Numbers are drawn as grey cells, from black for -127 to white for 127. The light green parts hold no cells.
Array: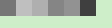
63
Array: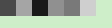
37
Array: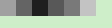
-27
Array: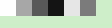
39
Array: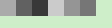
-31
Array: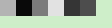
-118
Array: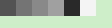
-12
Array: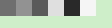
18
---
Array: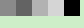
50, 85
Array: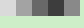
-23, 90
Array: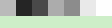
44, 126
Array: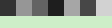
-97, 82
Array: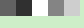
127, 127
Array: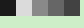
9, 91
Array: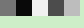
112, 112
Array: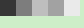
62, 106
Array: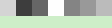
126, 126
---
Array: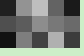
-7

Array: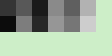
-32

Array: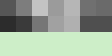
-15

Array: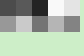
121

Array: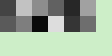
-88

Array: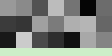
53

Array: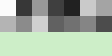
74

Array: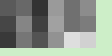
-15

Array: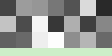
-64
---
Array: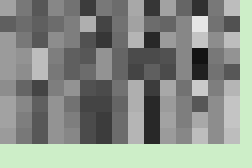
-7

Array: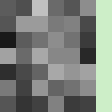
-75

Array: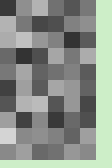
31

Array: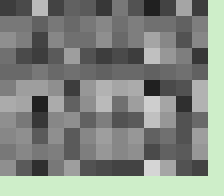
-37

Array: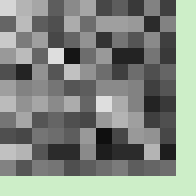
-42

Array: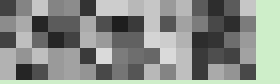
-90

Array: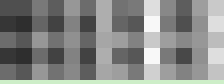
-40
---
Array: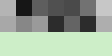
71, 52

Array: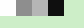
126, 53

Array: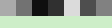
91, 42

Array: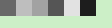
97, 61

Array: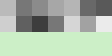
106, 87

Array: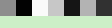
122, 72
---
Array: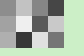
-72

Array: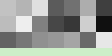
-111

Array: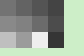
-74

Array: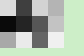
-117

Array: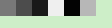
-124

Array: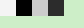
-126

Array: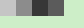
-72

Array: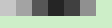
-90

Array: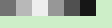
-105

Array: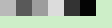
-123
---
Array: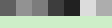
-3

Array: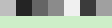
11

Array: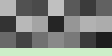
-22

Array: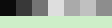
13

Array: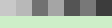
-7

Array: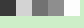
14
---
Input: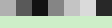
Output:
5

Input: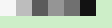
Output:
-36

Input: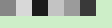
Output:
-100

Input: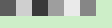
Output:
-70

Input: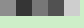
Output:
-74

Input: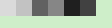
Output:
-30

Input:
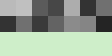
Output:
-28
